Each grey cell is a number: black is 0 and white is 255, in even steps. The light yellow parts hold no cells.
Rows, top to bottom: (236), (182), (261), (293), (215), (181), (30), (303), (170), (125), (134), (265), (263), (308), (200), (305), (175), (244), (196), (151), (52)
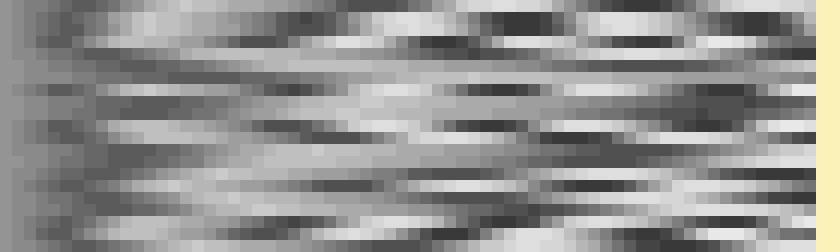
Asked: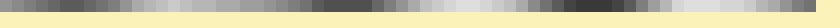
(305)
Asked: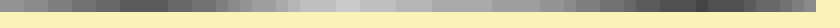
(125)
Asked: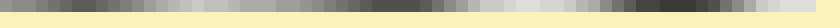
(52)
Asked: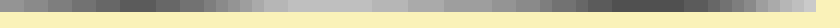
(181)

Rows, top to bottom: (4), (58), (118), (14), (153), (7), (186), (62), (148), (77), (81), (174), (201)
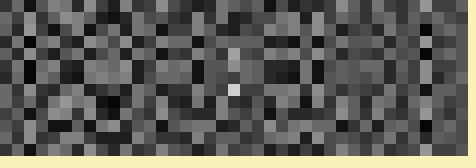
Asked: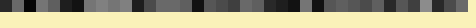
(186)
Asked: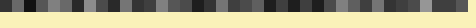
(201)

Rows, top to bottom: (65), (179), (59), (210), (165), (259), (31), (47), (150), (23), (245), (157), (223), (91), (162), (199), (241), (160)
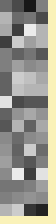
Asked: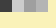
(210)
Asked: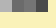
(179)
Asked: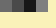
(65)
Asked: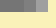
(199)

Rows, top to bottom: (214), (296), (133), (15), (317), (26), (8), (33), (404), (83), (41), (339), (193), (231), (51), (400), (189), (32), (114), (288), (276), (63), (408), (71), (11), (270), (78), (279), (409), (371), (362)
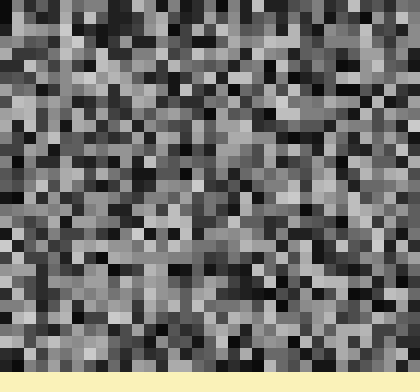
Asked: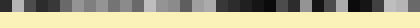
(11)
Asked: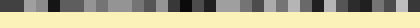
(193)
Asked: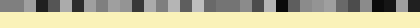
(270)
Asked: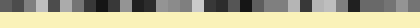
(400)

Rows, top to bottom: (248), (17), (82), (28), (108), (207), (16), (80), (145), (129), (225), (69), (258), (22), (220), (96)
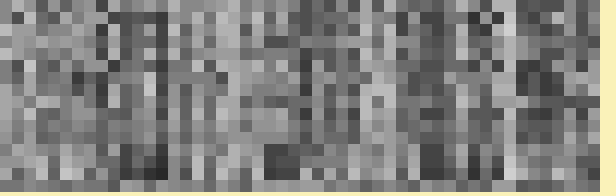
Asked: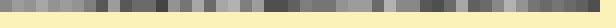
(28)
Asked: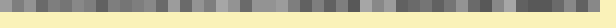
(225)

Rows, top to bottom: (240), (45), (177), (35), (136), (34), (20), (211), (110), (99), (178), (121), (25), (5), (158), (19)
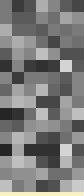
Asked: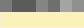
(45)
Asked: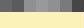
(178)
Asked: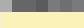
(177)
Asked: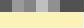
(136)
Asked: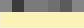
(20)

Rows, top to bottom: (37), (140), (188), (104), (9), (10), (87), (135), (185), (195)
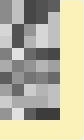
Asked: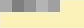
(10)
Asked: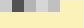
(104)

